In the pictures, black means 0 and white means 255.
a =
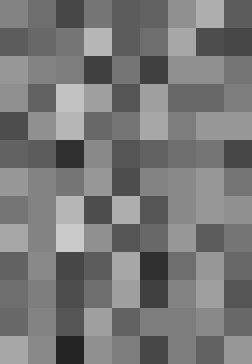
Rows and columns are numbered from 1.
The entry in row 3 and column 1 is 151
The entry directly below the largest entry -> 71
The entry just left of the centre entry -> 151
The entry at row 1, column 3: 71
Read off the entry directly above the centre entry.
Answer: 85
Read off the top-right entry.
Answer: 92
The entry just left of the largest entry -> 131
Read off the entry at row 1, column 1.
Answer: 131
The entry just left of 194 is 98
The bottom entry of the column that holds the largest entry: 36
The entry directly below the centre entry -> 174
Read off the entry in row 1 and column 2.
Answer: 110
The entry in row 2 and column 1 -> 92
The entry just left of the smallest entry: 137
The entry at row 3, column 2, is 131
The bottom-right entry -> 151
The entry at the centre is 77
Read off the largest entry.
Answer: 202
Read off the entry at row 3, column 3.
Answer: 125
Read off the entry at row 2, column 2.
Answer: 104
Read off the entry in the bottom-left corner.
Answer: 167
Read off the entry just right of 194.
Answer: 159

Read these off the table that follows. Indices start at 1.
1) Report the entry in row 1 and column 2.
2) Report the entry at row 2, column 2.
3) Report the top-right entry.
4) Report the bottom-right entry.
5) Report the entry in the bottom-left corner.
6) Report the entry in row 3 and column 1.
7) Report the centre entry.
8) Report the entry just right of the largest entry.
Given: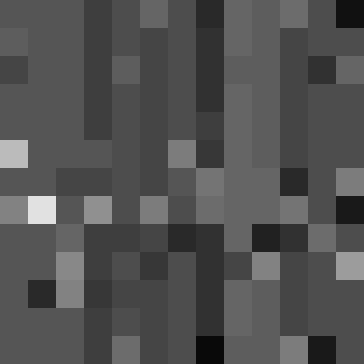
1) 85
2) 85
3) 17
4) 77
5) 85
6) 69
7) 85
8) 85

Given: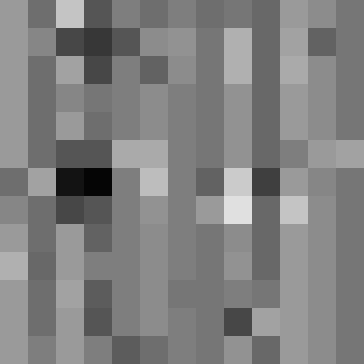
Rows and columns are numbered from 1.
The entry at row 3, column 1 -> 154
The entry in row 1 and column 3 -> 196
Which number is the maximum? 224
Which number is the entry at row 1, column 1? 154
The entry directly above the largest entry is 203
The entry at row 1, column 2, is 110
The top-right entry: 118
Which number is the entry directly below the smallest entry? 85
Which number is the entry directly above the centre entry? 126
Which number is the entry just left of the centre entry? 189
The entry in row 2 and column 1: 154
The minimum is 5
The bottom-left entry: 154
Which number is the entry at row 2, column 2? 134
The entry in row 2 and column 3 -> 71
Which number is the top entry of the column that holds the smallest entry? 85
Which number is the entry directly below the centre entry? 126
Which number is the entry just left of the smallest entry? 19
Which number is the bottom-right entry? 118
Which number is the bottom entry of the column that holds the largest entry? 146
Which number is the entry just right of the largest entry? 104
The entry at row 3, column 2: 110
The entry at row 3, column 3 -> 162
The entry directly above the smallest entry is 85
